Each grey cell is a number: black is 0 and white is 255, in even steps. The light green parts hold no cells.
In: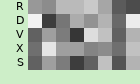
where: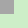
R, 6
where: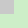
R, 5
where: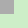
D, 4
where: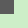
R, 7
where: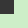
V, 4
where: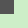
S, 7

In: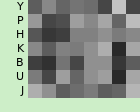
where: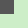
H, 1
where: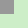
P, 1
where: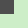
P, 3
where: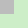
P, 8

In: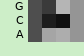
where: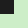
C, 2
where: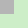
G, 3
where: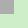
A, 3
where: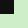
C, 3
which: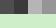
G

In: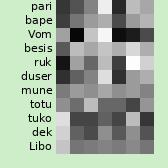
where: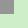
totu, 7
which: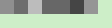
totu
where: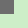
totu, 2
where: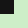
ruk, 1
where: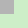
bape, 7
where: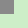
Libo, 6

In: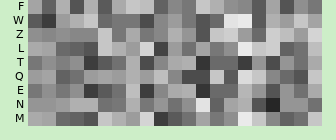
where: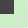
L, 10
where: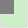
T, 3
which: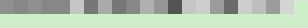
Z
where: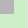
E, 16

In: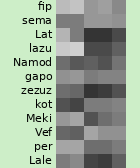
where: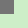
Namod, 5
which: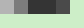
Lat
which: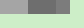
per
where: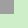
fip, 4
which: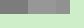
sema
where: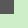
Namod, 2

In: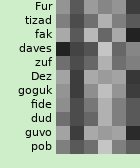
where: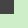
daves, 2
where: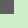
pob, 6
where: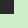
guvo, 6
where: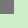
fide, 3

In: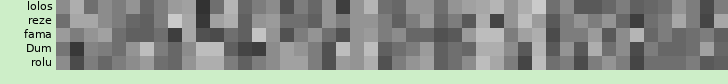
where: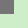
Dum, 1
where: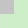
fama, 15
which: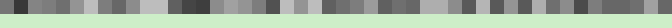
Dum
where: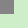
Dum, 3

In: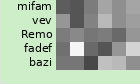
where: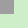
vev, 6
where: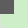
mifam, 1
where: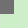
fadef, 1
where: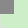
Remo, 2
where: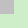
bazi, 4
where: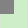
vev, 3

